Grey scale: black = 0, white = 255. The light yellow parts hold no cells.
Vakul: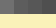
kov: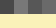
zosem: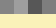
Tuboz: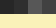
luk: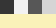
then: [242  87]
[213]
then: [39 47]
[87]

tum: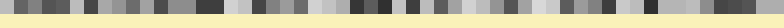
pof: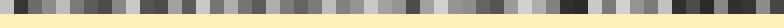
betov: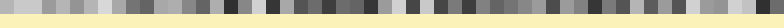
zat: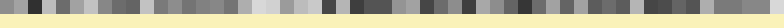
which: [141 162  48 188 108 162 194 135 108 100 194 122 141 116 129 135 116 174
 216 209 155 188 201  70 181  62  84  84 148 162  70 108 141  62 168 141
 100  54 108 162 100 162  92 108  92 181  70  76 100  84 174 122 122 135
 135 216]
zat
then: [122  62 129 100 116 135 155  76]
[155]
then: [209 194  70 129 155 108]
[209]

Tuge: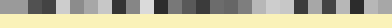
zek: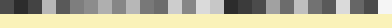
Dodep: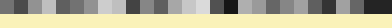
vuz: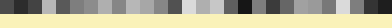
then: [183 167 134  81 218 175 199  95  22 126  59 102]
[161]
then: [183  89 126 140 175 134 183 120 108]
[205]
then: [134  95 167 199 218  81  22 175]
[154]
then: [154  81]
[67]
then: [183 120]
[108]
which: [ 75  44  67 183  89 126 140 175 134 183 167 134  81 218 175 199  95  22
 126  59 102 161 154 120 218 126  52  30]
vuz

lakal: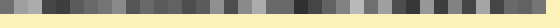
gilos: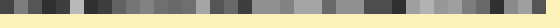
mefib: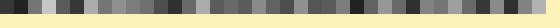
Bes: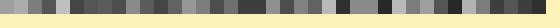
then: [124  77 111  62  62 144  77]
[130]
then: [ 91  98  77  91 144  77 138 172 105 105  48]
[69]
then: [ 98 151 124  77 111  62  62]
[144]
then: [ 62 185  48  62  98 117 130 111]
[105]
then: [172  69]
[62]
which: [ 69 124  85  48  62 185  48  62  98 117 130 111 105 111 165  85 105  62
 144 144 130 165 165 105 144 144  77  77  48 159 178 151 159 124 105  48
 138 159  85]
gilos
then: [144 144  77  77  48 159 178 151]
[159]

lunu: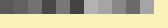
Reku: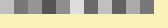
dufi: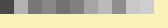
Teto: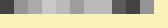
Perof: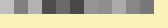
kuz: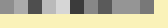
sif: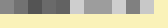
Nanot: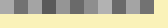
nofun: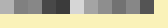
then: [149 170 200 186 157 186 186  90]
[66]
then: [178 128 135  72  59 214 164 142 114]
[135]
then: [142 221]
[106]
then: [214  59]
[135]
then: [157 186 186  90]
[66]

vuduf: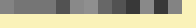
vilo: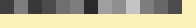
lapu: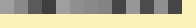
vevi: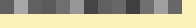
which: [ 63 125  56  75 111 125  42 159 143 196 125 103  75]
vilo
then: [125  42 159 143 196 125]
[103]
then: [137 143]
[103]
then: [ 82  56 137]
[56]
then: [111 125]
[42]
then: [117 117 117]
[82]

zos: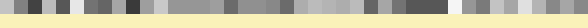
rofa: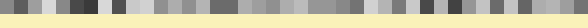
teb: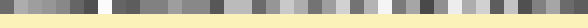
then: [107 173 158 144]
[173]
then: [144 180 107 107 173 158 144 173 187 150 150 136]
[115]
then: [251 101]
[93]
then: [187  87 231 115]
[101]

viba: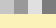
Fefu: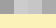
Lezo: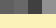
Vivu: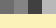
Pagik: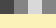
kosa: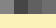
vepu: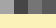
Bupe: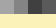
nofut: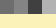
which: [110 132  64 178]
nofut
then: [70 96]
[110]
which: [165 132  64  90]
Bupe
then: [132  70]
[96]

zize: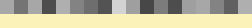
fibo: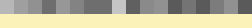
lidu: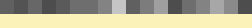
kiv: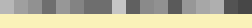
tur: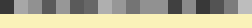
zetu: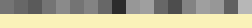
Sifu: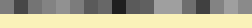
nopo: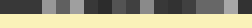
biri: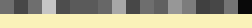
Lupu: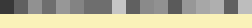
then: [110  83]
[211]
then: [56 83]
[124]
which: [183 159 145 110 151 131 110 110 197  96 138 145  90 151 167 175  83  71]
kiv
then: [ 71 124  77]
[159]
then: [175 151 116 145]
[145]

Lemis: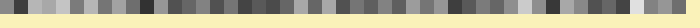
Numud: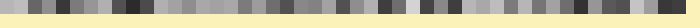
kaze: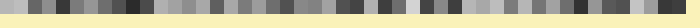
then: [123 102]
[142]
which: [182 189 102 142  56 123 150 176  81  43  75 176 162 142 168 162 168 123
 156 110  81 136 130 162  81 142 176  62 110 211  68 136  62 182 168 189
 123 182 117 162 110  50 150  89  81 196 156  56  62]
Numud
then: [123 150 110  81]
[43]
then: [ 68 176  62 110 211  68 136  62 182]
[168]
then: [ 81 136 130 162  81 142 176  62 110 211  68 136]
[62]
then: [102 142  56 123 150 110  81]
[43]

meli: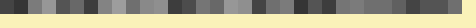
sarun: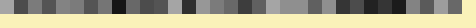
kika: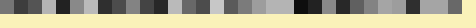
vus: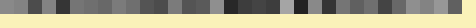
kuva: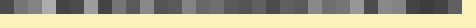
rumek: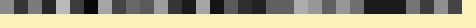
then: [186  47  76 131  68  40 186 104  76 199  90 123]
[157]
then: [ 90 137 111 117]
[151]
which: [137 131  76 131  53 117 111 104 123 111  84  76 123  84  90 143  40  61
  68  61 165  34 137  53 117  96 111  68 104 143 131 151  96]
vus

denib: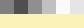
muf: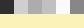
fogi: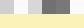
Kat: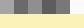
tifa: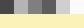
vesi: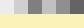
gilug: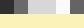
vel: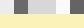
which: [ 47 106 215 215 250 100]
gilug
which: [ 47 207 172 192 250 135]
muf
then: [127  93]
[207]
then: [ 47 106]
[215]
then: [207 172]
[192]
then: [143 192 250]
[229]
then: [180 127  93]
[207]

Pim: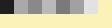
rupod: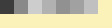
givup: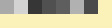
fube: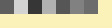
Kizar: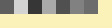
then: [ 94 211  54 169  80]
[129]
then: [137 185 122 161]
[226]

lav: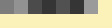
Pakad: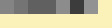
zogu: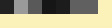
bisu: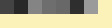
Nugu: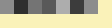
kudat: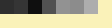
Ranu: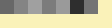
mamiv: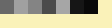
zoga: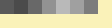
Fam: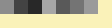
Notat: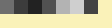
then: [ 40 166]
[89]
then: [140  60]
[146]
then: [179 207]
[67]
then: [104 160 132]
[75]
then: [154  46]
[116]
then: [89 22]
[28]

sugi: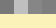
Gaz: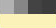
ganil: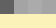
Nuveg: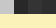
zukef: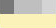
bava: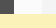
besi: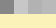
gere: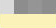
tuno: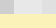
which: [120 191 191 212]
zukef
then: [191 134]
[126]

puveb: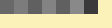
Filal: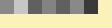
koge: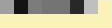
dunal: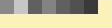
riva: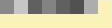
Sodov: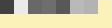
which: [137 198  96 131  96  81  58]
dunal
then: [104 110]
[88]

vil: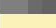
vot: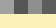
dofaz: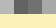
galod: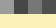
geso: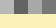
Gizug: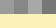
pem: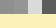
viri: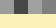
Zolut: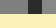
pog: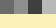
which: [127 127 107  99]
vil
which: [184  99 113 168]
dofaz
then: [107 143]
[63]
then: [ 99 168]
[119]
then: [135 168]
[119]

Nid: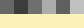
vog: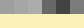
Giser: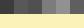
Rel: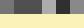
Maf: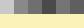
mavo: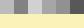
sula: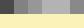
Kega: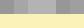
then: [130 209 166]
[145]
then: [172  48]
[137]
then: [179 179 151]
[159]

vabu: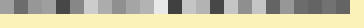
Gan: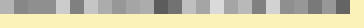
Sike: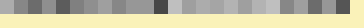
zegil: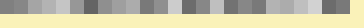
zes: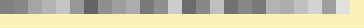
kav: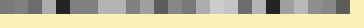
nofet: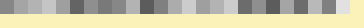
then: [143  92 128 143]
[159]
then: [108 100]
[114]
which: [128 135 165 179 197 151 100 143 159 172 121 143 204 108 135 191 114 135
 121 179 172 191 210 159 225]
zes
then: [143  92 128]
[143]
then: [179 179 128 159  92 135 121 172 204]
[197]

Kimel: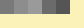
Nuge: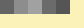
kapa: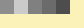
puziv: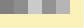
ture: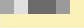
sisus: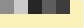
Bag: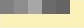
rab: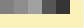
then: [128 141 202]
[147]
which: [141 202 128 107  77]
kapa
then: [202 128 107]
[77]
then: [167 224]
[107]
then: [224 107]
[107]

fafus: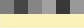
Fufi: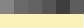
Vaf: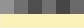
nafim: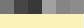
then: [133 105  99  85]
[62]
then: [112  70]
[105]
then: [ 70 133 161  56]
[153]
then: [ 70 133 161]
[56]
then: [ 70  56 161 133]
[140]

